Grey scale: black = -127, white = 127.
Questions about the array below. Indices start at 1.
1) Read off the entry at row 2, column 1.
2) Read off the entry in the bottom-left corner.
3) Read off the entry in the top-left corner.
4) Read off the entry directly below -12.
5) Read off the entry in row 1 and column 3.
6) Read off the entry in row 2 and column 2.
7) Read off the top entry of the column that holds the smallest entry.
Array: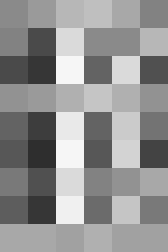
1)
2
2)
40
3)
10
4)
-60
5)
55
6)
-53
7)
26

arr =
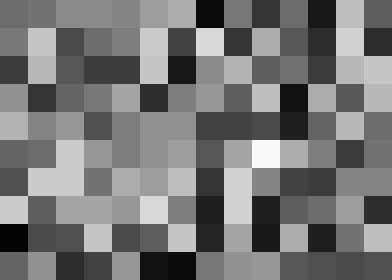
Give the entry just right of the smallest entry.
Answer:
-53
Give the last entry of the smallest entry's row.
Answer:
62
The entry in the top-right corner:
-33
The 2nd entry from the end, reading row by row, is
-53
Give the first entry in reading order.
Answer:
-19
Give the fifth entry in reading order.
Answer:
5
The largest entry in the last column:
69
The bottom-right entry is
-47
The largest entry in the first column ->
75
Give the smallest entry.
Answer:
-124
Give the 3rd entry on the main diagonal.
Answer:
-40
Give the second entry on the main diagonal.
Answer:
69
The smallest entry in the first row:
-116
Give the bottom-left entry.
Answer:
-27
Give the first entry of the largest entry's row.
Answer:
-27
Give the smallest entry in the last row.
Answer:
-116
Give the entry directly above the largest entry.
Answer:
-53
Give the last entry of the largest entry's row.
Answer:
-13
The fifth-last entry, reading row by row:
23
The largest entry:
121
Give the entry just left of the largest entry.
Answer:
37
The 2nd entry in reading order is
-13

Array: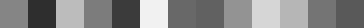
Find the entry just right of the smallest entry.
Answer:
60
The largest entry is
113

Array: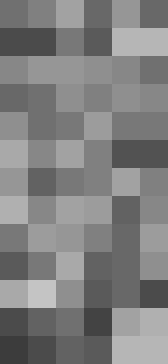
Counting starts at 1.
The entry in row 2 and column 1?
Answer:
-52
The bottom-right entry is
54
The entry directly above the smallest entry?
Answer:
-52
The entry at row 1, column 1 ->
-15
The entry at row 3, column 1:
7
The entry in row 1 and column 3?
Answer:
34
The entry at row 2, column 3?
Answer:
-7
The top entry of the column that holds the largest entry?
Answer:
0
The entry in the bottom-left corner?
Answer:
-67
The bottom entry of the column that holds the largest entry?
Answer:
-52
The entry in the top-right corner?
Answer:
-23
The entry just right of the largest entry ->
15
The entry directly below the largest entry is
-29
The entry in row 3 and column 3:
22
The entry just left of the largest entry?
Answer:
41
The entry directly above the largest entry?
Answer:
-7

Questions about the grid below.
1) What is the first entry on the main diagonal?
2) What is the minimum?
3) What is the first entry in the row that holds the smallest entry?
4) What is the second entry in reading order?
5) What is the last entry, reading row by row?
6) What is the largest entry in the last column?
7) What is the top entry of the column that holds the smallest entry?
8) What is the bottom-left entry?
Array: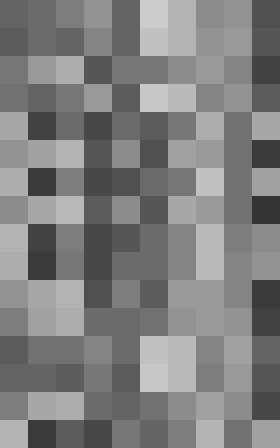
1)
-27
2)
-75
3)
12
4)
-20
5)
33
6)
39
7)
-47
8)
51

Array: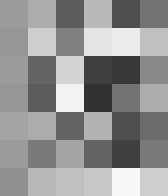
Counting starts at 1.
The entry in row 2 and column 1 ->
22
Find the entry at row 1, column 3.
-35
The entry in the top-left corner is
28
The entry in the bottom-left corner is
16
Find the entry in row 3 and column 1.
28
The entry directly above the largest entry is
-63
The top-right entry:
-12
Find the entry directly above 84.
1
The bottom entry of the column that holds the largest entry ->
120
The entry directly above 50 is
-78
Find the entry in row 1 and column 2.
44
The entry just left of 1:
78
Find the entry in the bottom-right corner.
78
